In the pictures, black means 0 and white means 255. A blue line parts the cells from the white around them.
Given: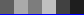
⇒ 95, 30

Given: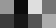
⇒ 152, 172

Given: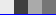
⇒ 235, 118

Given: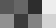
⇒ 87, 211

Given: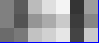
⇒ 128, 202

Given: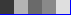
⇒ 56, 223
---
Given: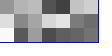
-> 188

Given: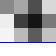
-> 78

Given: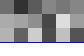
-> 91

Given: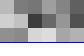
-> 118

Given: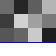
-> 94

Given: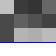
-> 52

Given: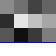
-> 66

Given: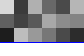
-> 176

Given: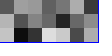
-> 153
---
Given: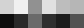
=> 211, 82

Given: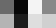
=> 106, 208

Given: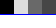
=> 0, 70

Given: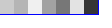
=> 203, 53

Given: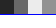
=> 38, 146

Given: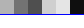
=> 179, 15
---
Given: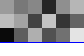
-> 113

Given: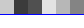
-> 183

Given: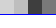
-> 62

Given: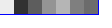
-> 127

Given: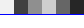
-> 102

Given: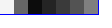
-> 83

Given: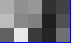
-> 37

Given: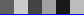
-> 25
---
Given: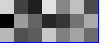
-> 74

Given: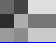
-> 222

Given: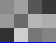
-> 55

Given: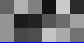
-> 42

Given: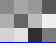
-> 88

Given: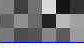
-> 50

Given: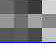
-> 210

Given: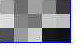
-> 58

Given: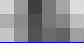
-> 220
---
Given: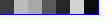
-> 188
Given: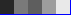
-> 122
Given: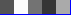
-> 252
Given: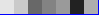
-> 202
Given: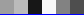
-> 187
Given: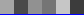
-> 74
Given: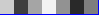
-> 62
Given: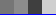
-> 140
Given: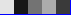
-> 23
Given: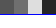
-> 111
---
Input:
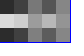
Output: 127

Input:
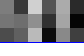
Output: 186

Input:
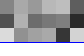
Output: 161

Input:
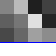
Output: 160

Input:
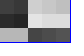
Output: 69

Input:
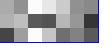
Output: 252

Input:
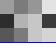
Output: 199

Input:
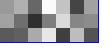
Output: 170
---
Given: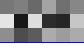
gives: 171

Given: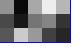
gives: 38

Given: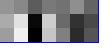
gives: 85

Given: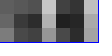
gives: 163

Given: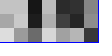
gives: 56

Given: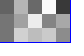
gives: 140
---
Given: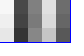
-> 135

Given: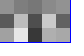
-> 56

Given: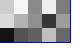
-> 97

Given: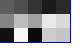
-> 10

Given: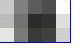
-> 57

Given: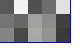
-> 169

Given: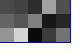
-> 9

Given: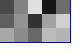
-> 103
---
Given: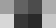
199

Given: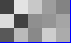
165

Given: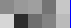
187

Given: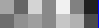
75

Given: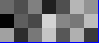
189

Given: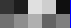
127

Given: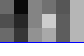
182
